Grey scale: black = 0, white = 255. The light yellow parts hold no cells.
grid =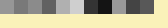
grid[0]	150
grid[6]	52
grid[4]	176
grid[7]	20

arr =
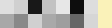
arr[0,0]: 223
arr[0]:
[223, 208, 24, 194, 231, 13, 221]
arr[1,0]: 168

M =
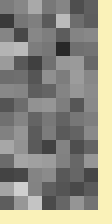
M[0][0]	124
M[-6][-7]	129
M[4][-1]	104
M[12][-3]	88
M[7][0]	84
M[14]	[93, 151, 196, 74, 102, 149, 115]
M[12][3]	139
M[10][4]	131
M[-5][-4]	66
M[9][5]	99
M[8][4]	99
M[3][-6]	186
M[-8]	[84, 109, 146, 150, 126, 86, 137]
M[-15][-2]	78
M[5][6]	135
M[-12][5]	112
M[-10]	[109, 111, 85, 144, 125, 156, 135]
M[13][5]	73
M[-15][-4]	120
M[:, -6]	[135, 118, 72, 186, 89, 111, 133, 109, 132, 149, 147, 165, 72, 207, 151]
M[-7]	[112, 132, 100, 120, 99, 119, 126]
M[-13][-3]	92
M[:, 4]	[133, 187, 92, 40, 152, 125, 132, 126, 99, 90, 131, 129, 88, 84, 102]
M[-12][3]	119
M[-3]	[67, 72, 132, 139, 88, 102, 70]
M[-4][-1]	150
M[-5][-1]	100
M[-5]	[167, 147, 90, 66, 131, 78, 100]
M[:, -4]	[120, 90, 126, 119, 112, 144, 100, 150, 120, 124, 66, 156, 139, 95, 74]

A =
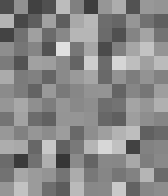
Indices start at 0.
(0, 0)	77
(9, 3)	140
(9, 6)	142
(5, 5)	154
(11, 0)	107
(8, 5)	149
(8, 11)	133
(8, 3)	97
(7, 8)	115
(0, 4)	188
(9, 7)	159
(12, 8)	118
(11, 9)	168
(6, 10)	118
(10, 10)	130
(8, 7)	103
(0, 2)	65
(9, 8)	179
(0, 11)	148
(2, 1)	113
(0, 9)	82
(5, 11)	130
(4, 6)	205
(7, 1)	168
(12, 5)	172
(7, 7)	110
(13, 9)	98
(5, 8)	147
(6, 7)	148
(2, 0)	67
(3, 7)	75
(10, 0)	173
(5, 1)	123
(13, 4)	92
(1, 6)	184
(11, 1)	58

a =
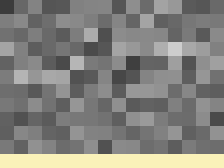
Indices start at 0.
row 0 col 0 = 60
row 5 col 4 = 165
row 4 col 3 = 92
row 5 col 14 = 150
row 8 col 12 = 109
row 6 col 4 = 148
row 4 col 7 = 116
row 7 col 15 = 132
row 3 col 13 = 168
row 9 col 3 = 100
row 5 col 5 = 82
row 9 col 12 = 149
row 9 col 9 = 101
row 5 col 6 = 89
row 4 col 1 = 128
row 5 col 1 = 180
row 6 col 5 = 93
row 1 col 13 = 119
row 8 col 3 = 91
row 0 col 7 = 133
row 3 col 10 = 138
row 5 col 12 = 144
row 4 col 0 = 98
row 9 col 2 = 127
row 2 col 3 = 105
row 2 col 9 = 136
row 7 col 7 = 102
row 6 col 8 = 92
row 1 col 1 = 137
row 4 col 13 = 83
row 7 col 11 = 95
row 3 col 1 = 129
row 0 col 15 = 105
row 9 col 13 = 96
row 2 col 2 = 126
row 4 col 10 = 100
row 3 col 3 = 105

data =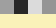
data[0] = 159
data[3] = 149
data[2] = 219
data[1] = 39

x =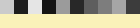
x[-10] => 203
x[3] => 20
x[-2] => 166
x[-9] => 29

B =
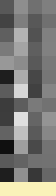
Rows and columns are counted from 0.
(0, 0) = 88
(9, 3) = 135
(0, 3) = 127
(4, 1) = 140
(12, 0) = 30
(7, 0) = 60
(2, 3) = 128
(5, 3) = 118
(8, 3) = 148
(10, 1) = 159
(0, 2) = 112
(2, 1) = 179
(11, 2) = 113
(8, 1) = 223
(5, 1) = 171
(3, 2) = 95

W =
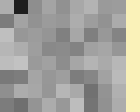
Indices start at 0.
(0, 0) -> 174
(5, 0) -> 121
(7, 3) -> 172
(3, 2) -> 158
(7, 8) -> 172
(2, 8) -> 132
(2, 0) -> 191
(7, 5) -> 189
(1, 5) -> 173
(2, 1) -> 151
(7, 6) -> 116
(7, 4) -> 152
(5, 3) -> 151
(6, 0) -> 143
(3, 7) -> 166
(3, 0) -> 182
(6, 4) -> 182
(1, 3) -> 155
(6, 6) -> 113
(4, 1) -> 194
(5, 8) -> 186

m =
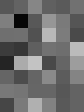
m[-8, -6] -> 87
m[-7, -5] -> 6
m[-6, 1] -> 112
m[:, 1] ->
[99, 6, 112, 54, 171, 76, 117, 122]
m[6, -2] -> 87
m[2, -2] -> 124
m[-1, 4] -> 89
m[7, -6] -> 70
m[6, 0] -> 120
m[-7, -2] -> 122
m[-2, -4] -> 102
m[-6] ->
[111, 112, 81, 184, 124, 74]
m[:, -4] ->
[134, 88, 81, 95, 195, 101, 102, 176]
